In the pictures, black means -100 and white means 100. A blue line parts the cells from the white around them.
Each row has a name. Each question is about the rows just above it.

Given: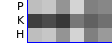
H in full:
[49 55 16 66  0 21]
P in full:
[49 55 16 66  0  6]
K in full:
[-51 -41 -57  -6 -24 -12]

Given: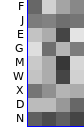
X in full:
[-8 13 41 35]
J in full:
[ -3   2 -13  -8]
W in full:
[ 53  35 -46  64]
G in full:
[ 74 -13  41  -3]

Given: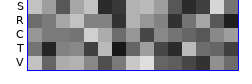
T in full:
[ -9 -71   2   7 -50  46 -81 -21  24 -44 -66  46 -15 -21 -50]
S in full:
[ 52  24 -32  30  52 -66 -55  40  46  24 -32 -66 -50  68  -9]
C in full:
[ 18  -4  -4  -9  63  35 -15  18 -44   7  -9 -21 -32   7  24]

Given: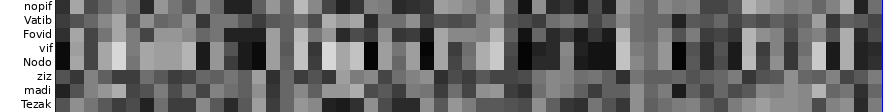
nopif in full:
[-62  30 -40 -19   2 -13 -67  18  -8 -30   7 -19 -73 -73 -25  18 -19  46
   7 -46 -73 -57   2  -3 -67 -62 -57  24  18   7  -8  30 -25 -85  12 -67
 -57 -79 -40 -73  18  -3 -19   7  -3   2 -46 -46 -30  41  24  12  -3   2
 -19   2  36 -73 -13]

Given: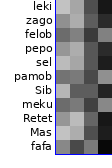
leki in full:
[ 52  30 -38 -82]
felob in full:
[-15   1 -54   1]

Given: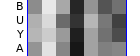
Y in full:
[ 43  60  21 -76  27 -11 -40]
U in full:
[ 38  71 -16 -60  43  -6 -50]
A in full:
[ 16  77   5 -82  27   0   5]

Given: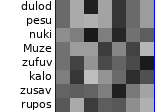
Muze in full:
[-11  22  22 -53   5 -48  43]
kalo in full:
[ -1 -58  49  16 -17 -64 -37]
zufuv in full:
[-11 -48  16 -42 -22 -42 -80]

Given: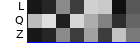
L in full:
[-82 -70   8 -53  63  58 -88 -32]
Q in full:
[ 47  75 -76  69  36   2 -64 -21]

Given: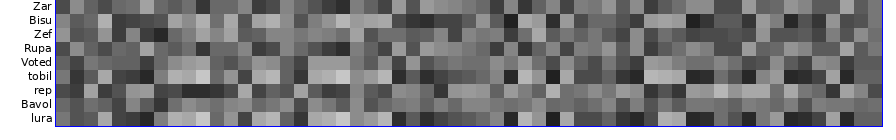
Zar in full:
[-41  10 -23 -41 -18 -13  27 -18 -29 -13 -58 -18 -18   4 -52 -41   4 -18
 -35 -52 -64  -1 -23 -47  21 -35  21  10   4  -7 -18 -52   4 -58 -23   4
 -47  -1  -7  16 -29  10 -52 -29 -13  10  10 -41 -41  21 -23 -18  16   4
 -29 -29  27 -29  -7]
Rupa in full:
[-41  10 -23 -41 -18 -23  27 -18 -29 -13 -58 -18 -18   4 -52 -41   4 -18
 -35 -52 -64  -1 -23 -47  21 -35  21  10   4  -7 -18 -52   4 -58 -23   4
 -47  -1  -7  16 -29  10 -52 -29 -13  10  -1 -41 -41  21 -23 -18  16   4
 -29 -29  27 -29  -7]
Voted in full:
[-23 -47  -7 -18 -23 -23 -52 -18  10  21  27 -23 -35 -13  16  10 -23 -47
  21  21  21  -7 -29  10 -47  16 -35 -18  -7 -13 -13  10  -7  21 -13 -41
  10 -23 -41  -7 -35 -52  21  16  -1 -13 -13   4 -13 -41 -35  10 -29 -47
  10   4 -52 -29 -29]
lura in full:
[ -7 -35 -29  32 -47 -52 -69  -1  38  32  55 -18  16 -47  32  43 -23 -58
  32  38  55  10  21  43 -64 -29 -64 -47 -35 -29 -18   4 -69  43  16 -74
  32 -41 -41 -23 -58 -69 -41  38  32 -69 -64 -13 -35 -69  -7  21 -69 -64
 -47  27 -69 -23 -23]
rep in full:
[-41 -52  27 -52 -35  16  21 -47 -41 -64 -64 -58 -41  32 -47 -23 -35  27
 -29 -52 -47   4 -29 -41  10   4 -18 -58  16  21  16 -23  21  -1 -23  38
 -13  -7  10  -7  21  10 -58 -35 -58  21  16  43  16  32  32 -13  32  -7
 -18 -58  27   4 -41]

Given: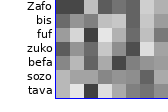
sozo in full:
[ 44  28  28   6  16  11 -22  33]
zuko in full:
[-28  16 -16  56  11 -39  74  28]
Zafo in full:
[-44 -44  50 -28 -10 -22  62  39]
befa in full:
[  6  44 -22  33 -44   0  16  22]
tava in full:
[ 44  80 -50  74  33   0 -10  11]

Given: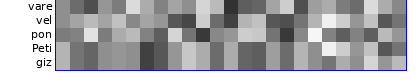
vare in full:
[ 12 -15 -38  18  -3  72  35   2  29  12  67  46 -61 -26 -21  29  61 -38
  24  35  -3 -15  72  35   7]
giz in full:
[ 41  -9 -21  12  18  12 -49 -32  18  56  35 -15  35 -21 -26  24 -15  41
  12  -9  35  12  67  18  46]
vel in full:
[ 12  29  46  29  51   7  29  18 -32 -44  61 -15 -49  41  51 -32 -38  -9
  41  88  61  18  51 -32  -9]
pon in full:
[ -3   2  77  -3  35  46   2 -26  67  -9 -55   7  18  61  56  -9 -55   7
  93   2 -26   2 -26  46  18]

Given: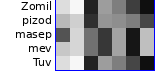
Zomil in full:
[ 73  94 -73  23  -1 -51 -88]
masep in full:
[-35  68 -11 -57  28 -83  50]
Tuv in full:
[ 73  94 -73  23  -1 -45 -88]

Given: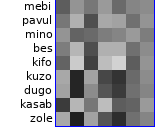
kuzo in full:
[ 32 -71  27 -44 -60 -17  10]
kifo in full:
[-22  59 -49  48  65 -27  16]
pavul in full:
[ -7  38 -38  32  27 -12  16]

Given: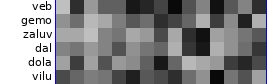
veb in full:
[ 50 -64  20 -25 -25 -81 -70 -47 -93 -36   3 -87 -31   3 -64]
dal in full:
[  3  -8  20   3 -36  14  -8 -20  38 -58 -81  38  14 -14 -58]
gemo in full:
[ 14 -14  44  32  -2 -31 -14 -64 -47 -20  38 -52   9 -75  38]
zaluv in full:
[ 32  32  50   3  -8  32  20 -42  32 -64 -87  26  14  -8 -31]

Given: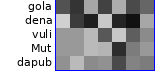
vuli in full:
[ 20  20  46 -31  57 -26   9]
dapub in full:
[ 14  46   9  14 -42   3  -3]
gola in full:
[-36 -59  31 -48  36 -42 -20]
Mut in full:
[ 20  20  46  41 -65  -3  20]
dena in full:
[ 63 -54 -76  57 -71 -87  31]

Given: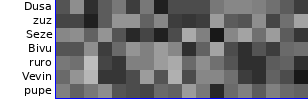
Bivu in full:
[-34 -34  11 -52 -17  16   0  22   6 -63 -23  28 -40 -63 -34 -52 -17 -12]
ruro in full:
[ -6 -12  49 -46 -58   0   0  22  33 -17  11 -12 -34 -63 -63 -28 -23 -63]
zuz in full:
[-46 -46 -75 -28  16  16 -23   6 -52 -58 -52  22 -28 -34  11 -46 -12  28]
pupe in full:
[  0 -23  -6  11 -34 -40 -46 -17 -23  22  -6 -69 -17   0 -28   0 -17 -23]
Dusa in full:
[-34  11 -63 -28  -6 -52  -6 -75 -40 -40 -40  -6   6   6   0 -12 -28 -52]

